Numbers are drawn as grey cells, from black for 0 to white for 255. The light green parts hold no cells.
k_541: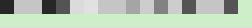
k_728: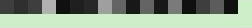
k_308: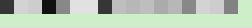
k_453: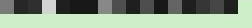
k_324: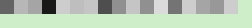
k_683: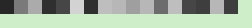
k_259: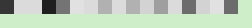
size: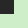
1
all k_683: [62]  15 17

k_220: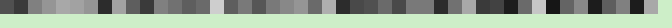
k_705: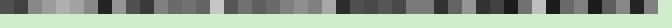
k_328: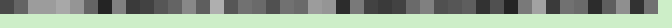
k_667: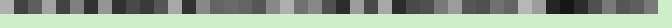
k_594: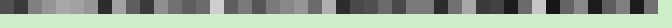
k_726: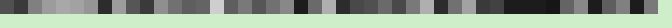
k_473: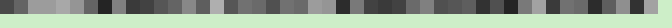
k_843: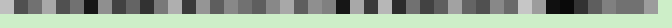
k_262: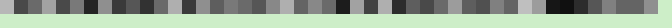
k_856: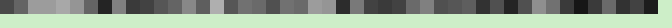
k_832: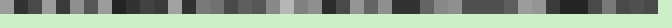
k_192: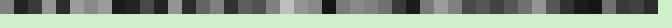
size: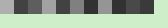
11
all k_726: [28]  22 37 38 39 43 46
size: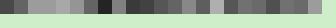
23

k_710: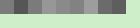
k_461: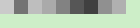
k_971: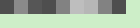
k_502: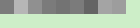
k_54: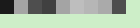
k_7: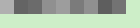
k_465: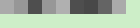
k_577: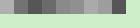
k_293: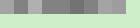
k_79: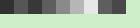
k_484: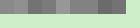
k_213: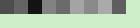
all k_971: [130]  5 8
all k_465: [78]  3 6
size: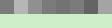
8
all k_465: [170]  1 9
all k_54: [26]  1
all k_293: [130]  2 4 5 7
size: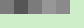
5

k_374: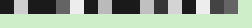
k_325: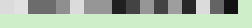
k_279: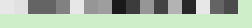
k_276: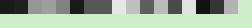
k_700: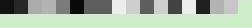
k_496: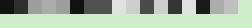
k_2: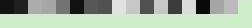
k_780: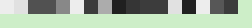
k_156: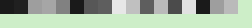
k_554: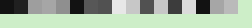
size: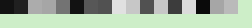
17
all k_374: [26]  1 3 4 7 9 10 14
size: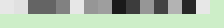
15
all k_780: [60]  7 11 12 17
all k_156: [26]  1 6 15
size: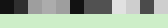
12
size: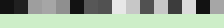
16

